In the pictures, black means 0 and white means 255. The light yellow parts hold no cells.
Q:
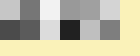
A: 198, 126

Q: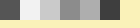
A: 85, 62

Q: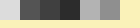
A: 220, 143

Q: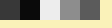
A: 56, 91

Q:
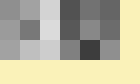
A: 143, 143

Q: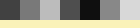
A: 65, 216

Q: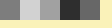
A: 125, 103

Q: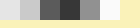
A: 229, 250

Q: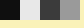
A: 15, 154

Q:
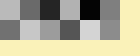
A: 186, 140
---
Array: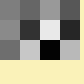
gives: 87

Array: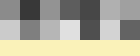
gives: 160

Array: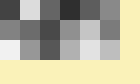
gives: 137

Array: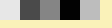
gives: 189

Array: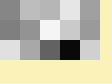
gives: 160

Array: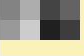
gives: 99

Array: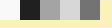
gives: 115
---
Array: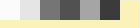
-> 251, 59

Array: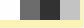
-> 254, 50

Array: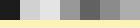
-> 228, 28

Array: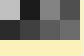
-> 192, 27

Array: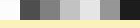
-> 252, 28

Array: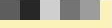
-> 207, 39

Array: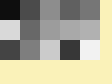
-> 242, 14

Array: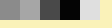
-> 223, 4

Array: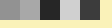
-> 208, 38
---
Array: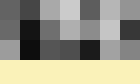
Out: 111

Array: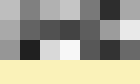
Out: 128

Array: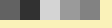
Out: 130

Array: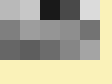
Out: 134

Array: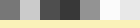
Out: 147

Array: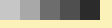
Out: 109

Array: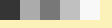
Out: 171
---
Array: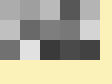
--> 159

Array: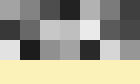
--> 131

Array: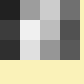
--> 157

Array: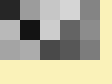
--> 156

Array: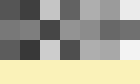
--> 63

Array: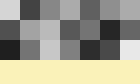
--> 67

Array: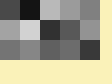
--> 20
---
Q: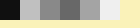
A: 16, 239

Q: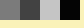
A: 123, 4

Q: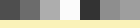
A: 78, 158

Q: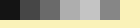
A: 20, 134

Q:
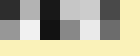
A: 45, 108

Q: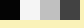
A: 4, 66

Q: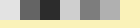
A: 227, 176
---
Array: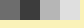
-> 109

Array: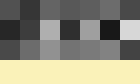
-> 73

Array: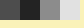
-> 77

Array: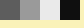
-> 93

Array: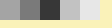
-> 164

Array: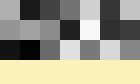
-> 19

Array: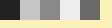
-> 34

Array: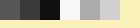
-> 87
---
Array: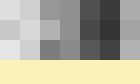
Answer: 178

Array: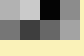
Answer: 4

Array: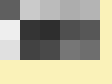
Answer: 46

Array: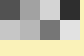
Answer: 212

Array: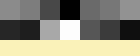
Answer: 72

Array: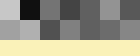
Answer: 116

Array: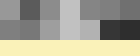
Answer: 140
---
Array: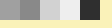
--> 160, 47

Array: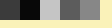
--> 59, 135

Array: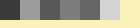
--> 59, 211

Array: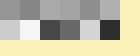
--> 149, 46

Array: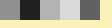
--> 144, 97

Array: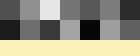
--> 80, 96

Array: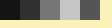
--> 20, 85

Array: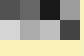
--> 82, 67
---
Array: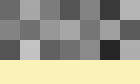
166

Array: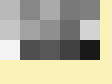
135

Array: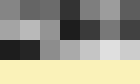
101

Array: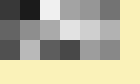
27

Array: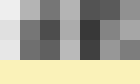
180

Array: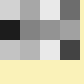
167

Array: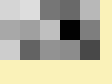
221
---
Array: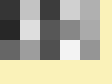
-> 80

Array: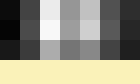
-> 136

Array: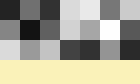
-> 50

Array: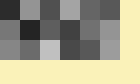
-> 73

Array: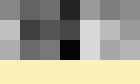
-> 215

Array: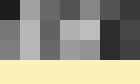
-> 147

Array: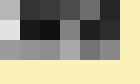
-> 169
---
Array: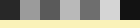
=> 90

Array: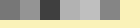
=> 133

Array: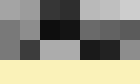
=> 26

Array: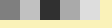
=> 170

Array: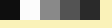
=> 83

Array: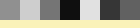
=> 97

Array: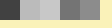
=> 140
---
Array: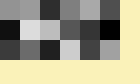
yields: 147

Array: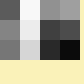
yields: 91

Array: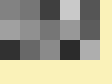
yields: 130

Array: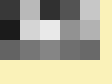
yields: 56

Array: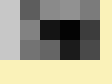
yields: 199

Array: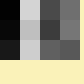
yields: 2
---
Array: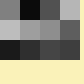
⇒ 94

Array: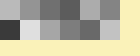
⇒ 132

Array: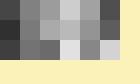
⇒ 93

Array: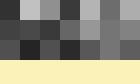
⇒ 130

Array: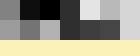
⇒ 213

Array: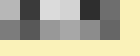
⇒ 110

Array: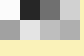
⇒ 209

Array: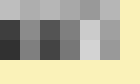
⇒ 160

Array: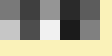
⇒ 92

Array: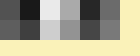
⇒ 107
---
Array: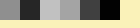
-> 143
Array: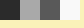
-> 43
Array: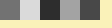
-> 114
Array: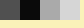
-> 80
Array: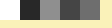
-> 255
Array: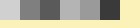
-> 208
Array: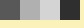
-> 88
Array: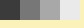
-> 59
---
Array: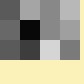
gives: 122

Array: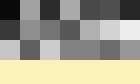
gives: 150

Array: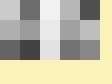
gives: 136

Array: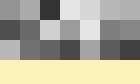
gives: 65

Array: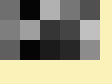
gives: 140

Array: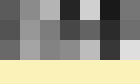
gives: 222

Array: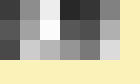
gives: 219

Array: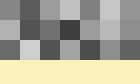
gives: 99
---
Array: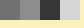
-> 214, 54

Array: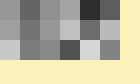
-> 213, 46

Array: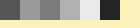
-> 234, 36

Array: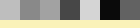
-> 213, 10

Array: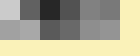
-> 203, 39

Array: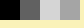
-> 213, 0
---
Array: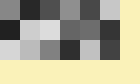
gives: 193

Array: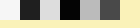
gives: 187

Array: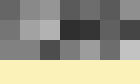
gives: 109

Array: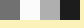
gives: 175

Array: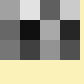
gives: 147

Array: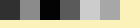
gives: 204
